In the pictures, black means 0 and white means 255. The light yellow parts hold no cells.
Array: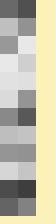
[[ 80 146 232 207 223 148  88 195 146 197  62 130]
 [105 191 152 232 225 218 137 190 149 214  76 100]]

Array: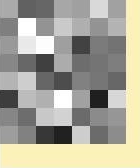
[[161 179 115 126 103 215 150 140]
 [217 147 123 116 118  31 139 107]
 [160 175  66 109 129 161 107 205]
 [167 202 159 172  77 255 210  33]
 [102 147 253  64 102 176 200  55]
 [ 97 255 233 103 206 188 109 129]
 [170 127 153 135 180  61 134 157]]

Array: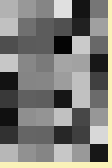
[[118 160 104  23  64 107 151 216  23]
 [ 20  33 202 162 192 193  71  63 153]
 [224  80   4 165 157  22 193  39 199]
 [133  92  92 122 134  94 148 100 133]
 [152 112  91 135 133  96 143 101 145]
 [178 193  78 199  18  57  16  49 183]]

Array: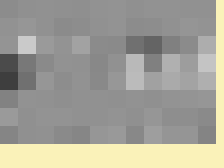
[[145 147 173 196 175 150 138 132]
 [145 149 139 157 163 148 142 149]
 [146 145 128 176 170 147 142 149]
 [146 141 100 128 161 144 150 158]
 [144 140 112 185 187 146 144 136]
 [147 147 138 145 151 144 147 153]
 [146 145 139 136 137 145 145 150]
 [143 141 162 145 146 145 145 134]
 [144 139 147 146 141 143 147 138]
 [145 145 154 138 150 145 147 145]
 [144 150 202 120 112 146 144 144]
 [140 146 148  75  62 130 154 133]]

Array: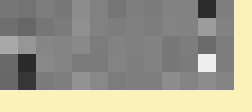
[[127 130 125 124 132]
 [ 44 156 107 238 140]
 [130 130 125 123 132]
 [130 131 120 120 140]
 [123 125 130 130 126]
 [126 128 128 127 127]
 [118 125 130 131 124]
 [129 129 124 122 136]
 [140 143 137 122 146]
 [120 123 132 132 126]
 [125 118 134 136 123]
 [115 103 150  42  55]
 [118 111 168 106 104]]

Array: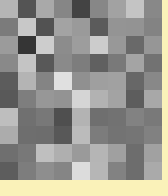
[[136 131 150 114 136 168 121 129 161 170]
 [196 147 105 164 103  93 130 117 109 109]
 [162 148 152 121 161 163 114 115 160 130]
 [135  91 204  96 159 178 111 124 181 182]
 [ 67 154 157 125 144 213 179 187 154 220]
 [134 163 140 138 224 147  79  88 175 133]
 [169  82 205  88 132 151 120 109 191 142]
 [ 84 200  53 196 180 126 112 110 120 125]
 [181 123 155 137  92  89 190 172 111  93]]

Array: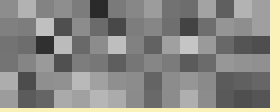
[[159 159  78 144 102  85]
 [179 142  84 146  96  79]
 [ 95 149 104 151  91  89]
 [163 110 154 107 138 140]
 [109  67 197  91 150 175]
 [114 111 160 123 140 140]
 [156 134  98 134 100 105]
 [135 125 129 118 140 139]
 [122  72 190  94 143 171]
 [ 42 107 140 119 161 182]
 [124 140 105 125 185 161]
 [142  79 187  80 145 170]
 [131 192  48 154 143 101]
 [178 125 109 133  76  91]
 [141 128 115 116 173 156]]
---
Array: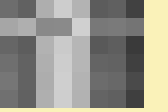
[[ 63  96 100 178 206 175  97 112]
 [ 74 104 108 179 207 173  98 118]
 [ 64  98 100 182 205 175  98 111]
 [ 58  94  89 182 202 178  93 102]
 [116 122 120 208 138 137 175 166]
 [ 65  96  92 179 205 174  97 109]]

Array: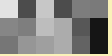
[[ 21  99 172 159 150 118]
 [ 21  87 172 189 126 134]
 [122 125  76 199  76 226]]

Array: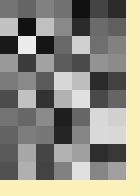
[[159 133 224 129  67 176  81]
 [ 56  45 160 178  69 167  90]
 [216 217 133  37 119 125  99]
 [208 216 102  30 139 103 115]
 [101  73 225 178  50 193  76]
 [ 66  43 190 215  91 138 123]
 [139 147  74  92 163  59 153]
 [129 111 208 104  21 236  25]
 [ 96 107  43 137 192  17 193]
 [ 43  68  16 113 129 101 116]]

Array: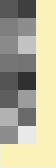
[[233 140]
 [106 178]
 [156  94]
 [ 48  84]
 [115 117]
 [194 137]
 [141 126]
 [ 63  87]]

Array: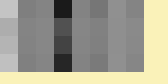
[[134 144 122 131  38 133 128 192]
 [137 143 128 133  67 135 131 180]
 [138 143 129 134  81 135 132 173]
 [132 144 118 131  26 132 127 196]]

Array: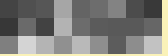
[[194 141  92 142 185 144 180 212 127]
 [102  89  89  91 108 179  66 106  55]
 [ 57  76 131 109 100 166  86  80  68]]

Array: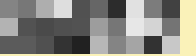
[[200  50 165 132 183  33  51  80  91  91]
 [116 212 231 118 157  82  80  74  82 179]
 [ 65 124 225  44 102  81 222 174 119 132]]

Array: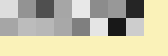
[[205  24 229 127 168 183 188 166]
 [ 37 152 140 232 166  79 147 221]]

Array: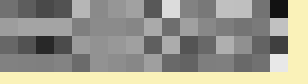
[[232 113 105 127 126  99 105 159 135 141 146 107 131 127 128 129]
 [ 63  99 144 175 104  84 172  95 160 152 146 155  75  40  82 103]
 [193 122 116 125 136 160 110 170 134 139 139 127 164 164 164 157]
 [ 18 115 191 192 120 130 220  88 161 150 138 182  82  73  93 113]]
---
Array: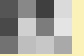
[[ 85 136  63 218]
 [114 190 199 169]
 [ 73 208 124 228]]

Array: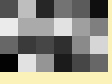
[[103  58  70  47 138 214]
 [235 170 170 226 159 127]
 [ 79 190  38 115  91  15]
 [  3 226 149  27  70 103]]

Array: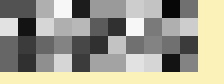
[[226  19 214 175 184  91  48 247 122 175 205]
 [102  48 143 214  59 163 163 226 214  19 131]
 [102  59 102 131  71  48 195 112 131 112  59]
 [ 82  82 175 247  28 154 154 205 195   7 112]]

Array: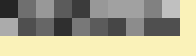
[[171  79 102  47 120  91  70 140  79  79]
 [ 37 111 152  91  59 152 161 161 129 192]]

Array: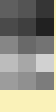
[[ 74  63  33]
 [ 95  84  53]
 [134 105 115]
 [156 144 124]
 [188 167 209]]

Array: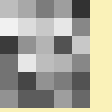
[[115  70 146 124  82]
 [146  92  92 158 104]
 [ 59 146 180  82 200]
 [189 168 124 158  50]
 [241 220 200 231 135]
 [115 231 189 180 135]]
